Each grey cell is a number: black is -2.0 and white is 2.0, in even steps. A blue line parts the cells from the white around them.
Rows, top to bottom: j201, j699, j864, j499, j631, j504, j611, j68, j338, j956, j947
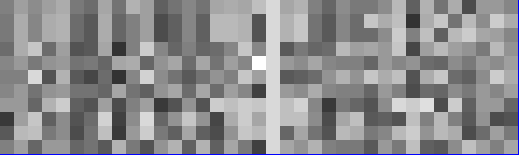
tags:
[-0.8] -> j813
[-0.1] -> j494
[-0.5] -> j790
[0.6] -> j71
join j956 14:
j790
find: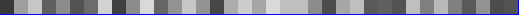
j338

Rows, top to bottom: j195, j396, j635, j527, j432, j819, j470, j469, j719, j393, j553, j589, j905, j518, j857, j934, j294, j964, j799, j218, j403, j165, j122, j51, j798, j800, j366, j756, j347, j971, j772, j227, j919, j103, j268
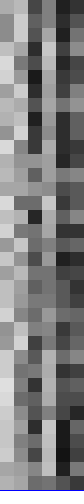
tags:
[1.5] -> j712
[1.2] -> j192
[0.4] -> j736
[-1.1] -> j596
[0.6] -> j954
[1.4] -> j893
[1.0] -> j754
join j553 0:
j893
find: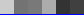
j366

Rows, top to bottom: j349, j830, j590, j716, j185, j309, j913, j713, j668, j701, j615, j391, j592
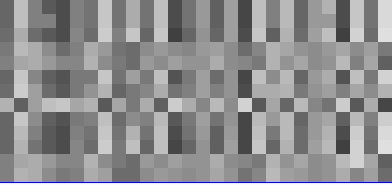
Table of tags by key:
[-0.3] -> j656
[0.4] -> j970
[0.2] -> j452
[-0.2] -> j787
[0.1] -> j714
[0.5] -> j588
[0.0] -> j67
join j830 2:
j67
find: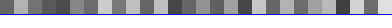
j615
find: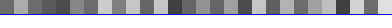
j590
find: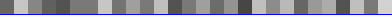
j309

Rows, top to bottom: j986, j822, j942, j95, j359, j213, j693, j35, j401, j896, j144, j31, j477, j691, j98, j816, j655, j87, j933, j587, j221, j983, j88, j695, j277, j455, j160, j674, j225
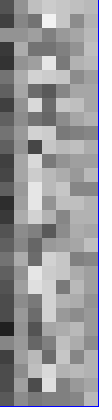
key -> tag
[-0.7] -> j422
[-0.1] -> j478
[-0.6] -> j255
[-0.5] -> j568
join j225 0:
j255
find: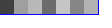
j455
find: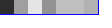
j98
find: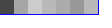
j477
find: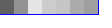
j587
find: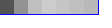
j986

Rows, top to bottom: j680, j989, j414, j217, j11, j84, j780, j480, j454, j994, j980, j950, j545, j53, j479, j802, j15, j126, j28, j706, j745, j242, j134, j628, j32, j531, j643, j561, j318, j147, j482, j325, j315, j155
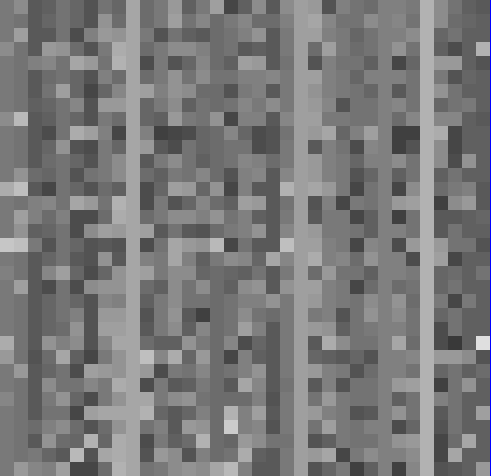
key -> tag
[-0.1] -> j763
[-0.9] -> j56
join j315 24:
j56
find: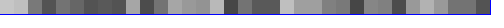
j126
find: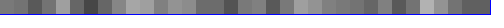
j780

